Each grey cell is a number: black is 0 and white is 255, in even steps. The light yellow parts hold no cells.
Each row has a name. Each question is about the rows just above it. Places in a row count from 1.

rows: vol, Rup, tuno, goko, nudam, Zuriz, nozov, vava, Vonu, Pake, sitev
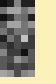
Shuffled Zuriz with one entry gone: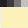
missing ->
[76]
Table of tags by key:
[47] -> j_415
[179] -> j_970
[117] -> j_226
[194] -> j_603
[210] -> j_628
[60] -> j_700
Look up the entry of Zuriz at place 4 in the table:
j_603
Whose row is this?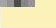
sitev
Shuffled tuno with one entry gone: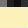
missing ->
[105]

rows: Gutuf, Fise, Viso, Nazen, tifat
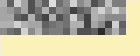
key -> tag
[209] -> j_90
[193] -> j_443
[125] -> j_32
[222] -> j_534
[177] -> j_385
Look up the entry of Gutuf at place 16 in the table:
j_443
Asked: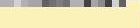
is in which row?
Nazen
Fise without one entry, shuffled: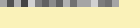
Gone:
[152]
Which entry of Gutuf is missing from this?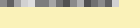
[193]
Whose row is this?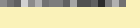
tifat

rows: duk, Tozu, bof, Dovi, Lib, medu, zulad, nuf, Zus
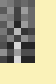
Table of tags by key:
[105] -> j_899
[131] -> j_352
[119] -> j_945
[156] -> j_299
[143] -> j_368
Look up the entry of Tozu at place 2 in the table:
j_368
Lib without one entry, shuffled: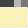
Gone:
[51]

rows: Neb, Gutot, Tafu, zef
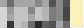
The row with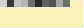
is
zef
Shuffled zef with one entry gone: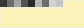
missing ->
[97]
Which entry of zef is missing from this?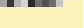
[97]
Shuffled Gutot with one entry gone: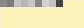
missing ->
[152]

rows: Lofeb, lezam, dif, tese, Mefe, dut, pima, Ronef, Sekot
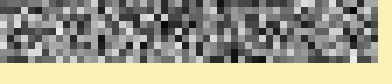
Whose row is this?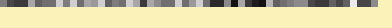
Sekot
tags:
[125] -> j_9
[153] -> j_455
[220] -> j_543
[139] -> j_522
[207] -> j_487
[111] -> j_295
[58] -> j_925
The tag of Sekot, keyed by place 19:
j_487
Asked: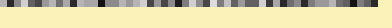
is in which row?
dut
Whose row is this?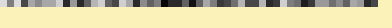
tese
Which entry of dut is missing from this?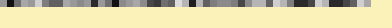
[194]
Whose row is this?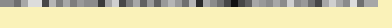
Ronef
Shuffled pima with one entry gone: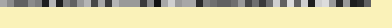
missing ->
[84]

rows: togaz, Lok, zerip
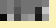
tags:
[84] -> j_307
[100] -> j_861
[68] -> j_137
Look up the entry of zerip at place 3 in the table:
j_137
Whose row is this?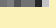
Lok
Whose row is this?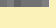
togaz
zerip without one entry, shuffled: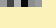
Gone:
[23]
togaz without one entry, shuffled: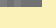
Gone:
[100]
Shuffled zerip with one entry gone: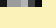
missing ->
[141]

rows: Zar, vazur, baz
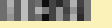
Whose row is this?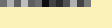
Zar
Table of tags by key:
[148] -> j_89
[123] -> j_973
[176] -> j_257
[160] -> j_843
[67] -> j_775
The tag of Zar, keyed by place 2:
j_257
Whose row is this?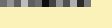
baz
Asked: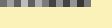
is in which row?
vazur
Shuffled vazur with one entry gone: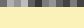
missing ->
[160]
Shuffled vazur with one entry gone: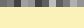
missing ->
[55]

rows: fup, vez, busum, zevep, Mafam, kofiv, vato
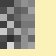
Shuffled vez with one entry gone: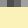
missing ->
[91]
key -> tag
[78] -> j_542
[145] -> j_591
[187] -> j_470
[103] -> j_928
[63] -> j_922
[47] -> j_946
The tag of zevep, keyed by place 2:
j_470
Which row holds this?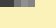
fup

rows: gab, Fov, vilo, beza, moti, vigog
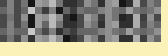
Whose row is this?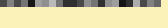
gab
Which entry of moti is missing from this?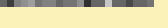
[86]
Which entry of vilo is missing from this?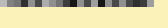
[36]
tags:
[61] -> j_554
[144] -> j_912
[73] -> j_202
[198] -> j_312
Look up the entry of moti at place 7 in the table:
j_202

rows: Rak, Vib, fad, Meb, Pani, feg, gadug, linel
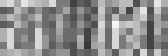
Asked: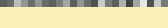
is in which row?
Vib
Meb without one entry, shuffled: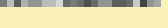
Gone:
[245]
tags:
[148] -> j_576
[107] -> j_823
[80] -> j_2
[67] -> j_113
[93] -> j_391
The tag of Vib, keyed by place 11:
j_391
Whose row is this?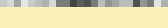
Rak
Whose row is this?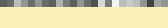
Meb
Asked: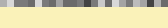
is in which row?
Pani
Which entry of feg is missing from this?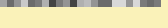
[135]

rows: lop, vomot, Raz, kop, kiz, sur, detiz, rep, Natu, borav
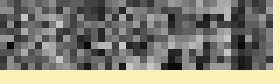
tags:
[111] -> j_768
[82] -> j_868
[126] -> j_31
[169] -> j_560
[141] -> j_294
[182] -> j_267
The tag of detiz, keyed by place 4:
j_31
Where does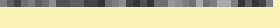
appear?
lop

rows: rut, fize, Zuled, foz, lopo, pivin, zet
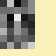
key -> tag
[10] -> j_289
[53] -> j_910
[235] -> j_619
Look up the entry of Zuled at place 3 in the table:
j_619
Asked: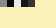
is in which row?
Zuled
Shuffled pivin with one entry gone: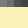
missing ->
[96]
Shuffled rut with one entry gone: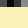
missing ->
[193]
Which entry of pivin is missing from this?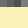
[67]

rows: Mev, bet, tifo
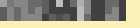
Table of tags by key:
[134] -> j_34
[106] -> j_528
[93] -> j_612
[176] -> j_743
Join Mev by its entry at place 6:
j_528
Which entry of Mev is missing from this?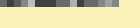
[119]
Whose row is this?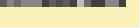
tifo
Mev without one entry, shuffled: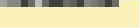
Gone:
[176]
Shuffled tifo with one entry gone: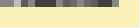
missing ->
[78]

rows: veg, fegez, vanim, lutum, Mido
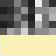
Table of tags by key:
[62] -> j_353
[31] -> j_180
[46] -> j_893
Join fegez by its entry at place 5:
j_893
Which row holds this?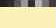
lutum

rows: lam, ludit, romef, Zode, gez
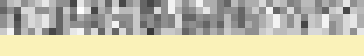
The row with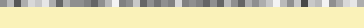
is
Zode
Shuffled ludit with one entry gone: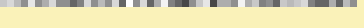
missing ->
[158]
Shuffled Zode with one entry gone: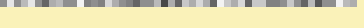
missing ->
[115]
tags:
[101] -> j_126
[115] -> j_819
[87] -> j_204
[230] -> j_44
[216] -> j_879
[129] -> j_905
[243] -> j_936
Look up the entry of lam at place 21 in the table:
j_126
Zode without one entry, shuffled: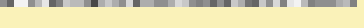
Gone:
[87]
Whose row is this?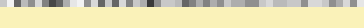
gez

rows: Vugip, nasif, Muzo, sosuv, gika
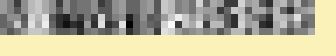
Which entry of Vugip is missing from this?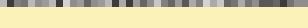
[47]
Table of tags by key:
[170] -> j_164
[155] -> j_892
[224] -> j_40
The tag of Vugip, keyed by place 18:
j_892
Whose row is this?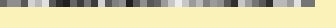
Muzo
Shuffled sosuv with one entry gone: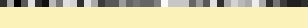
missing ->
[74]

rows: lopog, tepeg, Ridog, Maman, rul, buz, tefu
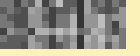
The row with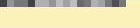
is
rul
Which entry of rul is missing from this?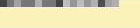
[105]
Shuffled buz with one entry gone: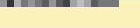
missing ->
[134]

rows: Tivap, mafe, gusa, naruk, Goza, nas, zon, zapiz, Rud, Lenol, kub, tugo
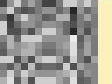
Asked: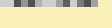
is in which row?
Rud
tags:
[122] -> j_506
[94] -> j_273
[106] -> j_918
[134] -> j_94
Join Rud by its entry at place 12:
j_506
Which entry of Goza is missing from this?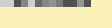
[39]
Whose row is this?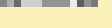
nas
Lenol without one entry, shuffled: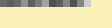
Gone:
[190]
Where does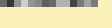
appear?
gusa
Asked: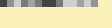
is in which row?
Tivap

